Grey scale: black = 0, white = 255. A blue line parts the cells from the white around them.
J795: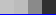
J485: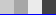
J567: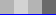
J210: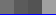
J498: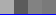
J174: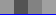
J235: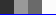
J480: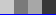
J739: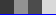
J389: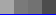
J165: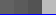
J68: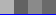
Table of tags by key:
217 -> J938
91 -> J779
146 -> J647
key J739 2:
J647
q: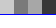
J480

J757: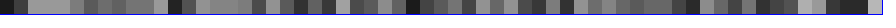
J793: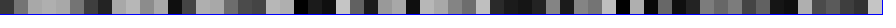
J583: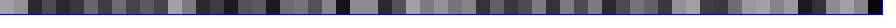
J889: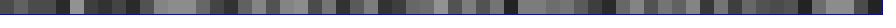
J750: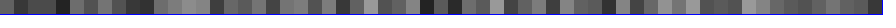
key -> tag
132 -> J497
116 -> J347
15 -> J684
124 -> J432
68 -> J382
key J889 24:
J347
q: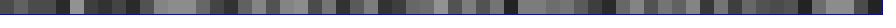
J889
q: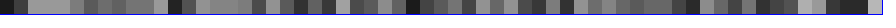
J757

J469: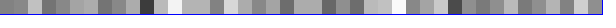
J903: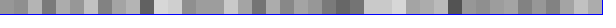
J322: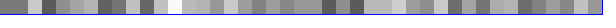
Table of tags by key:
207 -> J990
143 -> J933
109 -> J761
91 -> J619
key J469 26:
J761
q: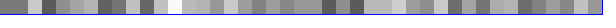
J322
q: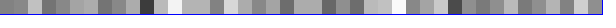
J469

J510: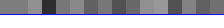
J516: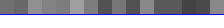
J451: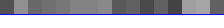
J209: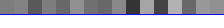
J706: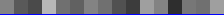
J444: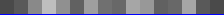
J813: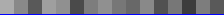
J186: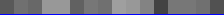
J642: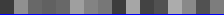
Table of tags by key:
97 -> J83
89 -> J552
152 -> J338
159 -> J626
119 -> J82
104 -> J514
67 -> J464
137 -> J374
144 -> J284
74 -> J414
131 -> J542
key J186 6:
J83
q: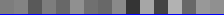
J209
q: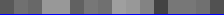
J186
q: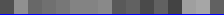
J451
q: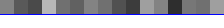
J706

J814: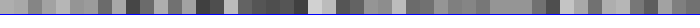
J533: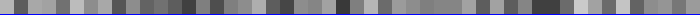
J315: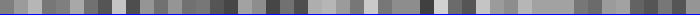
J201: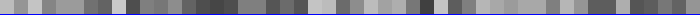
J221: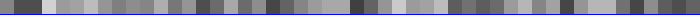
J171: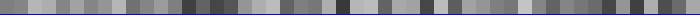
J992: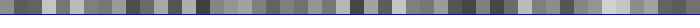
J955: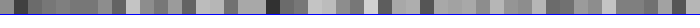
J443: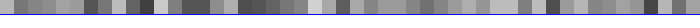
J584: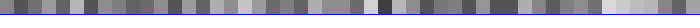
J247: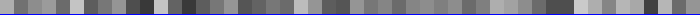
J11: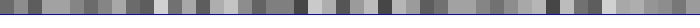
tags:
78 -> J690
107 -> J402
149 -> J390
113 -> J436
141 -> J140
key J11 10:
J402
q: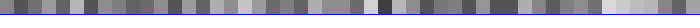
J584
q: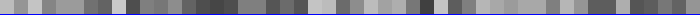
J201
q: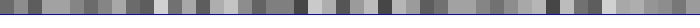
J11

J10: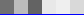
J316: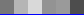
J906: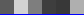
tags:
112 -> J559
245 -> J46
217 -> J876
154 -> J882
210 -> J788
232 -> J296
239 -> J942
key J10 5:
J942
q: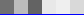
J10
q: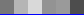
J316

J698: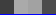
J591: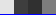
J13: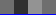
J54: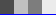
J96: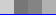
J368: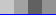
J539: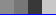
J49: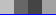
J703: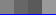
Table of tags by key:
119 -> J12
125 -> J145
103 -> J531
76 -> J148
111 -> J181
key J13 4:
J181
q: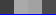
J698
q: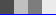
J54
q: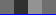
J13

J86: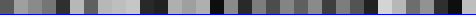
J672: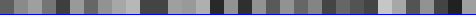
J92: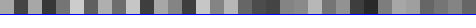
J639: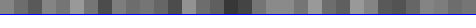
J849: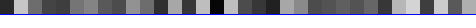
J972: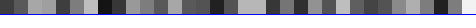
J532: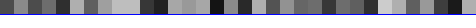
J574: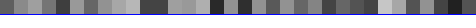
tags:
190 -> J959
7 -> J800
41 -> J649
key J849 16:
J800
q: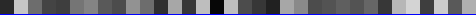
J849

